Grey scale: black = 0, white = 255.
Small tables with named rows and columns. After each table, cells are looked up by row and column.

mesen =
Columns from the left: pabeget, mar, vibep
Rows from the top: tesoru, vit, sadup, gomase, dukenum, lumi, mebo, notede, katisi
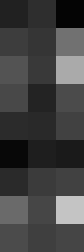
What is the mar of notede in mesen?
70
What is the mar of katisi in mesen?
63
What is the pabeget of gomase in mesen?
72
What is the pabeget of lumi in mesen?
8
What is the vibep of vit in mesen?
113
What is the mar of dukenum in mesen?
41
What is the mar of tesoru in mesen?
46
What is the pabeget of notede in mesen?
106
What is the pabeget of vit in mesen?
61
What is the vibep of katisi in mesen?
69
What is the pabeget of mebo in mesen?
42

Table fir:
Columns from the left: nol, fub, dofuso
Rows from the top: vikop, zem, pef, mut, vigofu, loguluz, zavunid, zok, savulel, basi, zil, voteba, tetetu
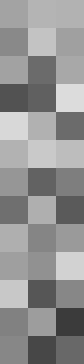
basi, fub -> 145
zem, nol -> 137
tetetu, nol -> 135
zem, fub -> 195
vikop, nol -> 163
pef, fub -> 107
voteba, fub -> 157
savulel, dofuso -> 154
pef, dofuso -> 168
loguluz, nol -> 178
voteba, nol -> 129
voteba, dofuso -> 59
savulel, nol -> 175
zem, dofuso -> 160
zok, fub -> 175

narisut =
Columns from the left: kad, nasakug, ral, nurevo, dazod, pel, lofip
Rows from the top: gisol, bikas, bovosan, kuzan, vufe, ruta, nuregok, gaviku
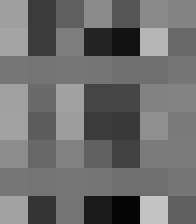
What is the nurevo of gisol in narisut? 139
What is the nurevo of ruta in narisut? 97
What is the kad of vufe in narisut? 162
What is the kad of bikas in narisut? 164
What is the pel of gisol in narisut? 138
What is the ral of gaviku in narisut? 117
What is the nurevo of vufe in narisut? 59
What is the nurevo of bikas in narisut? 36
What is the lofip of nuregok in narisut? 117
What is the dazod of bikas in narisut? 18
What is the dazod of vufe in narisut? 57
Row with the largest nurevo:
gisol

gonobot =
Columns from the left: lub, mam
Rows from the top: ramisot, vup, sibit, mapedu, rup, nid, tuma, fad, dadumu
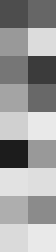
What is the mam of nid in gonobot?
153
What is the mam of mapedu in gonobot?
104
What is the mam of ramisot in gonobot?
102
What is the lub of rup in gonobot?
208
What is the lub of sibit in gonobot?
118
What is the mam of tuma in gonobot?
222
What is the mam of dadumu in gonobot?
233
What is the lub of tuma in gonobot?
226
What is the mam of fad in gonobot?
139
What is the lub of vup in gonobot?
153

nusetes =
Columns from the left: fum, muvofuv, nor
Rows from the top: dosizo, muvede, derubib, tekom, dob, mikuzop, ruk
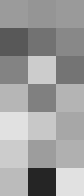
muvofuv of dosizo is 149
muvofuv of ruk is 37
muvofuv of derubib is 204
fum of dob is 225
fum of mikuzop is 204
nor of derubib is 116
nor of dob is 167
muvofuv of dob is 200
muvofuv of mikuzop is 157
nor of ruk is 225
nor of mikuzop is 176
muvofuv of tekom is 128
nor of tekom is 180
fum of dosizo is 155
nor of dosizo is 154
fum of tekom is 182
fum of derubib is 131

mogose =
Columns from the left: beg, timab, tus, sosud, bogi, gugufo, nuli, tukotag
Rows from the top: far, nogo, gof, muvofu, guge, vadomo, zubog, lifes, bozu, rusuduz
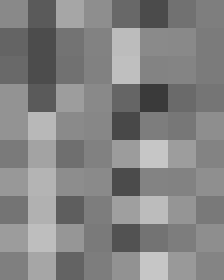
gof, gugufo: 131
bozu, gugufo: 115
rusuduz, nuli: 153
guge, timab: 184
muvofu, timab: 90
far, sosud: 142
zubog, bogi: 75

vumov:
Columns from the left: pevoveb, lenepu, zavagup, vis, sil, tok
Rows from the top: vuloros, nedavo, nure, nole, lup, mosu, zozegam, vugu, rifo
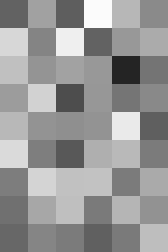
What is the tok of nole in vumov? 137
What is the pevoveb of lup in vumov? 184
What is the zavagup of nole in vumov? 77
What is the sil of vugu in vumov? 181
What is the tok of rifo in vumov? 190
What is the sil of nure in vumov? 36
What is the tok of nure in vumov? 116
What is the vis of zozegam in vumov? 194
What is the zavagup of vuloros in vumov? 94
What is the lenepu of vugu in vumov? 167
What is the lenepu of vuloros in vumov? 161
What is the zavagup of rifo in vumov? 123
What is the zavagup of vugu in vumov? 191
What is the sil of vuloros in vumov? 183
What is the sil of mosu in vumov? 185
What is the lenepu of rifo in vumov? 133

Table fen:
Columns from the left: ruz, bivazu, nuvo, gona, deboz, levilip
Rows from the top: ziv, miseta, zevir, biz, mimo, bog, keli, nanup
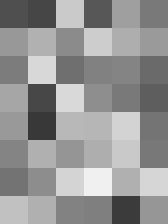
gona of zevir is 129
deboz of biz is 121
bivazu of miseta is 177
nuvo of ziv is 202
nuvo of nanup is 130
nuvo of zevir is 111
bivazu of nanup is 176
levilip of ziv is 121
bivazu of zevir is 216
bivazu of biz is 71
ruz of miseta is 152
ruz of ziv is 79

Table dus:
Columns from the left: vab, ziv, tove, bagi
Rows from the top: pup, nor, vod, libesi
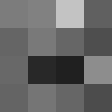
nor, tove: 102
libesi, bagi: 76
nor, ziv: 121
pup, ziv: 129
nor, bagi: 78
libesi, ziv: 117
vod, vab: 104
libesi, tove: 102
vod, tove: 32
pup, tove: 195
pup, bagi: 96
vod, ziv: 40
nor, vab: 101
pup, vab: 124
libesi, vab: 100
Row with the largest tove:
pup

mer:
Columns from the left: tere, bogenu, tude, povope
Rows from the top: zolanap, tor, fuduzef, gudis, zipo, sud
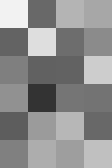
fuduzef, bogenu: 97
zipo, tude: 183
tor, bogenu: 222
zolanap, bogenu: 104
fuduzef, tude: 98
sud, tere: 128
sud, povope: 192
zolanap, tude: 180
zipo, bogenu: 155
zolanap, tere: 242
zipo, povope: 104
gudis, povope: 115

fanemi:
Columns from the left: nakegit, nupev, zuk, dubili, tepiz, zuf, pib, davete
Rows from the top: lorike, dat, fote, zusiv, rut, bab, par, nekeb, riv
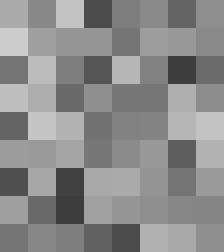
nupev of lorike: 136
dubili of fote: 85
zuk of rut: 179
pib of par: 116
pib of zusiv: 175
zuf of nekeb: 143
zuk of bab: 165
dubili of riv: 97
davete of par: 154
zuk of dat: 149
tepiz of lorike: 126
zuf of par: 148
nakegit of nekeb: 159
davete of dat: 137
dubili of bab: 119

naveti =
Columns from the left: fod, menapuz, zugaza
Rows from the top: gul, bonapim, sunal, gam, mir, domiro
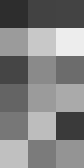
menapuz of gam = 155
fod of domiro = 192
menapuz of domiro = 123
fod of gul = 45
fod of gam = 100
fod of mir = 119
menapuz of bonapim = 200
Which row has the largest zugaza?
bonapim

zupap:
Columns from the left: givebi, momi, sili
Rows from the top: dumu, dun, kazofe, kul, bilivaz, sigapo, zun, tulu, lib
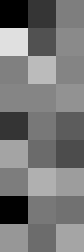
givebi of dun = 224
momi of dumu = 53
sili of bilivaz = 92
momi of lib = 108
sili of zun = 157
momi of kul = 133
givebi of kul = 133
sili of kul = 146
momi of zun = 176
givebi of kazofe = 128
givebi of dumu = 0
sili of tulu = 113
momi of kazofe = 187

